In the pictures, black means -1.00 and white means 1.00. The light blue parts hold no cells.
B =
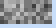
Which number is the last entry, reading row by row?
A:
-0.29
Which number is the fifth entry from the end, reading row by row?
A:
-0.29
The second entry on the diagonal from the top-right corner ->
-0.52
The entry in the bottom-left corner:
-0.42
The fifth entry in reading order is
0.20
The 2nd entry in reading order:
0.42
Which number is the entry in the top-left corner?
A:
-0.04
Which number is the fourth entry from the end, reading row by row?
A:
0.08
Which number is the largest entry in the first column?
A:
0.42
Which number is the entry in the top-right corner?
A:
0.20
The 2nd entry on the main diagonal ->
0.42

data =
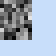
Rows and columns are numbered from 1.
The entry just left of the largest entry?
-0.72
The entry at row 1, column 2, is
0.44
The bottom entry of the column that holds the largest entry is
-0.41
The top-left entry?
-0.29
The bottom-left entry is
0.07
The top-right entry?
-0.29
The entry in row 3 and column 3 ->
-0.29
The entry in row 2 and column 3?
-0.52
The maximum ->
0.78
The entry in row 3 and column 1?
0.44
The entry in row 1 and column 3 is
0.20
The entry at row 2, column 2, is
-0.41
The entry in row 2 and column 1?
-0.84
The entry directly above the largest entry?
0.55

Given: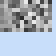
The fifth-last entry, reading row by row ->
-0.21
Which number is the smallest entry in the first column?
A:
-0.08
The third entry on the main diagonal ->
0.27
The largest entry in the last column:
0.62
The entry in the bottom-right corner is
-0.08
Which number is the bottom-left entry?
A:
0.02
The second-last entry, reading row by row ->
0.62
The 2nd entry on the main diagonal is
0.51
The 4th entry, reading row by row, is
-0.21
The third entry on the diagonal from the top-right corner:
-0.46
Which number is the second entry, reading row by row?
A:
0.39
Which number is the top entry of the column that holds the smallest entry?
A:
0.39
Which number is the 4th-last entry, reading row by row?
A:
0.27
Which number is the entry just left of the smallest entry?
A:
-0.34
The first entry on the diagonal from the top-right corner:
-0.56
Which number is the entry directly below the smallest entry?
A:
0.72
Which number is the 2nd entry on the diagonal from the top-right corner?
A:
0.72
